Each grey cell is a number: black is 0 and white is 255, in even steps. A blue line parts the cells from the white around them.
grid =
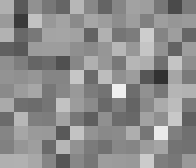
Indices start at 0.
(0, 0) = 176
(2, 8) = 117
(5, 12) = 166
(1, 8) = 141
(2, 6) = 99
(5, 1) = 144
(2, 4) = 165
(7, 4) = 194
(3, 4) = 157
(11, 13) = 153
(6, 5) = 153
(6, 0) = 138
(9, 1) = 166
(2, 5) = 162
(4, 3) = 107
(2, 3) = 164
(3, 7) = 150
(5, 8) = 144
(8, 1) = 183
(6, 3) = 119
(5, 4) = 133
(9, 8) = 139
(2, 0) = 178
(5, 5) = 198
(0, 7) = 100
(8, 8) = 108
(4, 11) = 112
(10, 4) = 182
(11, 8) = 155
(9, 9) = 174
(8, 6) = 94
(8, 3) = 125
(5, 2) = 150
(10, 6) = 123
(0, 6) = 136
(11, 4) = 85
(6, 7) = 115
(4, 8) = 120

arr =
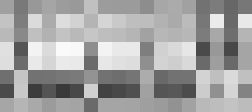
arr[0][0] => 160
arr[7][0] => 166
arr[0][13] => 161
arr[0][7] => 156
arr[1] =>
[195, 126, 219, 171, 221, 210, 180, 213, 201, 190, 189, 178, 170, 187, 119, 235, 105, 233]
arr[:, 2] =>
[152, 219, 192, 243, 233, 114, 60, 169]
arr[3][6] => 142
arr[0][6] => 192
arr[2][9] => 181
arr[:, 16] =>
[103, 105, 110, 72, 105, 218, 213, 195]
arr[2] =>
[185, 137, 192, 178, 195, 185, 198, 190, 187, 181, 162, 183, 179, 183, 124, 168, 110, 181]
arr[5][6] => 147
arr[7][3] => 155
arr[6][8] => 72
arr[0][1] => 121
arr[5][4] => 119
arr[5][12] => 114
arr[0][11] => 167
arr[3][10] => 126
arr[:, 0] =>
[160, 195, 185, 224, 222, 111, 74, 166]
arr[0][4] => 156
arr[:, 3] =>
[165, 171, 178, 219, 213, 115, 84, 155]
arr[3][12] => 217
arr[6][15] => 144
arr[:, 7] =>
[156, 213, 190, 243, 231, 114, 66, 165]
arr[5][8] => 110
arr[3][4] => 250

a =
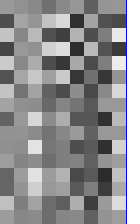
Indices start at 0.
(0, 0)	153
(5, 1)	166
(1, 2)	149
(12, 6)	89
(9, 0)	146
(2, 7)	126
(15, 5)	137
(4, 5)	169
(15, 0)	156
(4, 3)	78
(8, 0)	99
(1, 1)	164
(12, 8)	193
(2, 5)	179
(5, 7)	55
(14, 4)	94
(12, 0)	101
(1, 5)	47
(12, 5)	73
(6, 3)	97
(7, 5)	116
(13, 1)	148
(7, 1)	144
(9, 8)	152
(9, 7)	152
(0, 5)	151
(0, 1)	145
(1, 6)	163
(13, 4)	159
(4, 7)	126
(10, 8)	209
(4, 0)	203
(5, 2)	199
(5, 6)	112
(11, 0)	157
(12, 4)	178
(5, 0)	82

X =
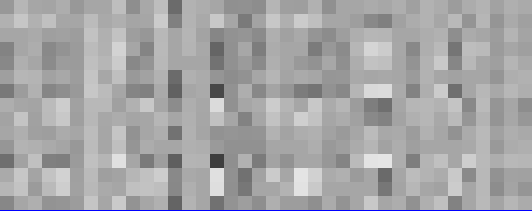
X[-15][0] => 152
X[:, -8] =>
[178, 178, 173, 174, 178, 178, 174, 183, 182, 177, 166, 180, 179, 166, 175]
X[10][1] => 179
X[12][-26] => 137
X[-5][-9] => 159
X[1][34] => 182
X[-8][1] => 166
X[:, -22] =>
[144, 166, 146, 145, 145, 141, 146, 145, 166, 149, 145, 143, 145, 144, 147]
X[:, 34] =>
[179, 182, 166, 186, 166, 166, 183, 186, 179, 185, 184, 185, 184, 184, 185]
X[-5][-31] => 166
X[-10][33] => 166
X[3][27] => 204
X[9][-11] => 168
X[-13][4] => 161
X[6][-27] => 170
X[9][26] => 187
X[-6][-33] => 166
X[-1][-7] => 192
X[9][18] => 148
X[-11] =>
[136, 175, 166, 139, 156, 155, 191, 182, 203, 136, 148, 184, 166, 166, 166, 114, 145, 155, 138, 175, 166, 153, 146, 167, 143, 173, 194, 191, 166, 147, 178, 201, 134, 184, 166, 159, 181, 169]
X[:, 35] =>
[162, 149, 157, 155, 159, 149, 168, 149, 148, 161, 153, 173, 146, 141, 164]
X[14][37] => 171
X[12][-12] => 166
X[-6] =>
[166, 175, 160, 158, 171, 166, 188, 166, 197, 146, 166, 174, 114, 177, 165, 146, 149, 147, 148, 178, 163, 173, 176, 162, 154, 166, 187, 168, 170, 156, 177, 166, 146, 171, 185, 161, 174, 169]
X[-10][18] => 166
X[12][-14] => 176
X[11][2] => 192
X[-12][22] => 123
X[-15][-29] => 142
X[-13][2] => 170
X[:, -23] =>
[166, 200, 134, 101, 114, 149, 72, 219, 193, 146, 154, 62, 224, 222, 113]
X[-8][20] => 181
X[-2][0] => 182
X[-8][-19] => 204
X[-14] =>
[177, 198, 177, 192, 166, 166, 187, 169, 175, 165, 166, 203, 128, 179, 169, 200, 166, 122, 163, 199, 175, 203, 191, 166, 166, 158, 137, 128, 161, 172, 178, 166, 185, 148, 182, 149, 170, 160]
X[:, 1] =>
[182, 198, 166, 166, 175, 182, 156, 166, 196, 175, 179, 162, 199, 195, 166]
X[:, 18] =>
[141, 163, 139, 125, 138, 166, 136, 172, 166, 148, 145, 123, 162, 166, 142]

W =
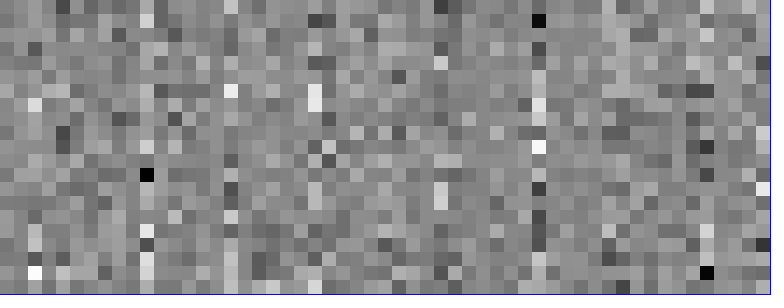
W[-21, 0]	128
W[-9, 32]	101
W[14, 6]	117
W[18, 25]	128
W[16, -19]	136
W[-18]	[118, 146, 88, 140, 137, 139, 138, 132, 131, 113, 167, 178, 135, 155, 137, 126, 103, 137, 148, 119, 127, 149, 181, 132, 127, 147, 131, 172, 170, 153, 149, 90, 120, 146, 129, 171, 141, 158, 76, 143, 133, 134, 144, 137, 172, 152, 151, 140, 120, 155, 139, 142, 129, 145, 148]
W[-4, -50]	153
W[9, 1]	148
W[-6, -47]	170
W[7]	[135, 157, 219, 124, 136, 163, 132, 117, 148, 139, 174, 132, 172, 124, 159, 140, 151, 128, 136, 110, 124, 151, 232, 139, 145, 136, 129, 162, 133, 121, 138, 120, 126, 127, 136, 127, 132, 98, 226, 119, 122, 148, 141, 122, 105, 132, 158, 160, 133, 145, 154, 142, 160, 128, 128]
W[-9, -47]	113
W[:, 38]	[106, 11, 141, 76, 106, 188, 177, 226, 200, 103, 248, 125, 183, 63, 128, 73, 86, 81, 197, 175, 168]
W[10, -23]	130
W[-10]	[140, 136, 171, 155, 136, 168, 115, 134, 142, 129, 121, 148, 139, 136, 133, 137, 94, 134, 143, 169, 147, 118, 176, 85, 164, 134, 158, 176, 148, 149, 136, 180, 175, 140, 139, 141, 141, 153, 125, 142, 139, 152, 145, 152, 167, 133, 114, 105, 151, 109, 129, 136, 120, 130, 142]
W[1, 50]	111
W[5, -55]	148
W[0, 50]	193
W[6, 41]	123
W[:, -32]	[127, 86, 134, 132, 95, 117, 112, 139, 88, 123, 194, 85, 139, 126, 151, 137, 117, 113, 173, 135, 109]
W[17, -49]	142
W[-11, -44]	134
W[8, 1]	143
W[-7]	[124, 123, 119, 121, 134, 157, 117, 100, 150, 132, 170, 143, 118, 154, 145, 129, 95, 126, 159, 139, 138, 116, 184, 151, 131, 126, 153, 159, 153, 124, 139, 207, 116, 138, 133, 102, 146, 147, 128, 134, 145, 125, 132, 162, 134, 162, 103, 136, 140, 105, 158, 130, 142, 148, 111]
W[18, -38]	134
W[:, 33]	[118, 151, 143, 146, 130, 140, 130, 127, 172, 129, 142, 140, 117, 130, 138, 129, 128, 155, 150, 121, 134]
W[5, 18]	156
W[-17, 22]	90
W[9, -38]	132
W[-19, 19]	108
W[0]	[128, 140, 154, 132, 73, 144, 102, 124, 105, 117, 169, 101, 140, 145, 131, 135, 194, 132, 111, 147, 142, 139, 157, 127, 158, 151, 145, 118, 131, 122, 150, 63, 92, 118, 138, 136, 119, 140, 106, 134, 140, 122, 123, 178, 105, 125, 158, 127, 133, 124, 193, 144, 147, 181, 151]
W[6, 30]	126
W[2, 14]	123
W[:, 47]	[127, 135, 165, 140, 127, 136, 101, 160, 120, 127, 129, 105, 132, 127, 136, 150, 113, 156, 136, 159, 156]
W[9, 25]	181

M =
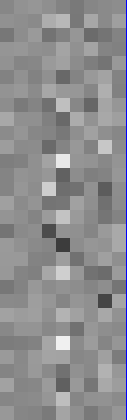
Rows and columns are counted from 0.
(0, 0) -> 135
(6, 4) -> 152
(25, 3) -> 164
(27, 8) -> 157
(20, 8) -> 117
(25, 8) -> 124
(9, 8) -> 135
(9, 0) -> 139
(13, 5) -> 113
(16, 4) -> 146
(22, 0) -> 162
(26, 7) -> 178
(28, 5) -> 134
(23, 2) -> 148
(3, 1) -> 151
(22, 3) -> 144
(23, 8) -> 138
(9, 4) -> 120
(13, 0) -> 132
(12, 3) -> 151
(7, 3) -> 112
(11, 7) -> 136
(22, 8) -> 146
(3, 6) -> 164
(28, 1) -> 137
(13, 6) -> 145
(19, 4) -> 207
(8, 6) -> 146
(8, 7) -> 168
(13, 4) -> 110
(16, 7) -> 154
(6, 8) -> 129
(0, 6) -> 134
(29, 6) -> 121
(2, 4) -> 129
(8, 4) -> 105
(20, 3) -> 140
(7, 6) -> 102

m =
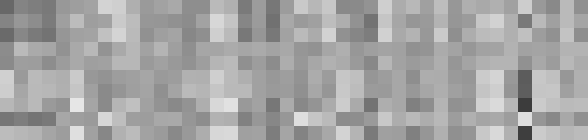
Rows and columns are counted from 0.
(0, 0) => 104
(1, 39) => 160
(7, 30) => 142
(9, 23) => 168
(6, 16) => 185
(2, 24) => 145
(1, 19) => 113
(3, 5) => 169
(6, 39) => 198
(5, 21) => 147
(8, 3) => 121
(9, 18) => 162
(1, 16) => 196
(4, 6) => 159
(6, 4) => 176
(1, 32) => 150
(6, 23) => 150
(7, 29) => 128
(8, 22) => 197
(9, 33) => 149
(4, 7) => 161
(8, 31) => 184
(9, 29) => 128
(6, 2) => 185
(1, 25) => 146
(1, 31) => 179
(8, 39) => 136
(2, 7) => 193
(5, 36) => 153
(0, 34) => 169
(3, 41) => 179
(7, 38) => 203
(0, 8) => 207
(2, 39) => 145
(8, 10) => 157
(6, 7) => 138
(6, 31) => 174
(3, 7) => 147
